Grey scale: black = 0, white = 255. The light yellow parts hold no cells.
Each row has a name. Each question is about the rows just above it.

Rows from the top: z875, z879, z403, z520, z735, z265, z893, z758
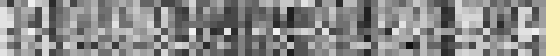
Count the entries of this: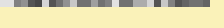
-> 30
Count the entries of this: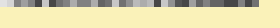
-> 37
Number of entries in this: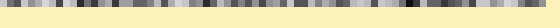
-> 78

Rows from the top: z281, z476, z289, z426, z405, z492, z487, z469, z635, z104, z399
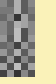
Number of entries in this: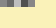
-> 5
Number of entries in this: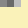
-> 3
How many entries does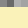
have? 4

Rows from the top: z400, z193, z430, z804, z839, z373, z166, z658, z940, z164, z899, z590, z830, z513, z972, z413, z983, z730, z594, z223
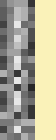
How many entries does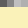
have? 4
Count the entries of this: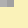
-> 2
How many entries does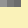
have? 3
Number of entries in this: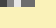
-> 5
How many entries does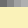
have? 4
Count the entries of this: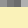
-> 4

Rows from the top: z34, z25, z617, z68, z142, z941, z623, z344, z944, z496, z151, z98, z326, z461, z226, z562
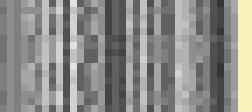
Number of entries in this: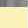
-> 4
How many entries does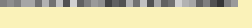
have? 34

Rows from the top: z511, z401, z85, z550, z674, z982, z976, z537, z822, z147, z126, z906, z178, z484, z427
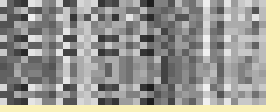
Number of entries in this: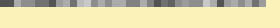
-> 38
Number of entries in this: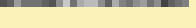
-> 27
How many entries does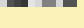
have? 11
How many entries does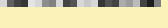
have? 23
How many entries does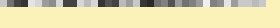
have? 38
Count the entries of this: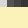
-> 4

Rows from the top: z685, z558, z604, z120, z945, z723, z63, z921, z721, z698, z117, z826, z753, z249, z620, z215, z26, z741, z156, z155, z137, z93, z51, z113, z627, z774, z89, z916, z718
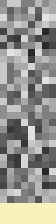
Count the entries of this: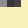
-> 3
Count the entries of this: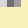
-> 3
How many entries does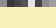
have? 8
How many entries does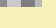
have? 6

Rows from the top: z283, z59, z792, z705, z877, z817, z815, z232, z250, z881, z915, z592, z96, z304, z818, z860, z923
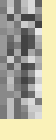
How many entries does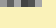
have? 6
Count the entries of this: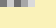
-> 5
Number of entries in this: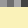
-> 4
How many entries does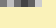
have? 6
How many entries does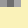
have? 3

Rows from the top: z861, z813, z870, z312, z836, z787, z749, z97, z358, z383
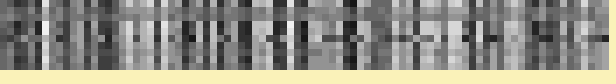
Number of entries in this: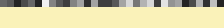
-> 32
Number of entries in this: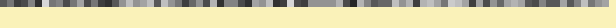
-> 87
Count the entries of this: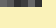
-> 6
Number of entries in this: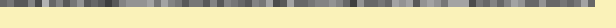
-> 85
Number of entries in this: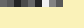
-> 9
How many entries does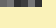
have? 6
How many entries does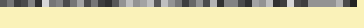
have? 51

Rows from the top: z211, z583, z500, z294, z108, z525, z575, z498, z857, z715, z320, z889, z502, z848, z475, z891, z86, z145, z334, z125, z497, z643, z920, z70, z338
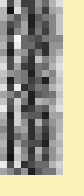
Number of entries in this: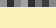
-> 8
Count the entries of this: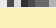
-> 8
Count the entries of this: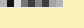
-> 9

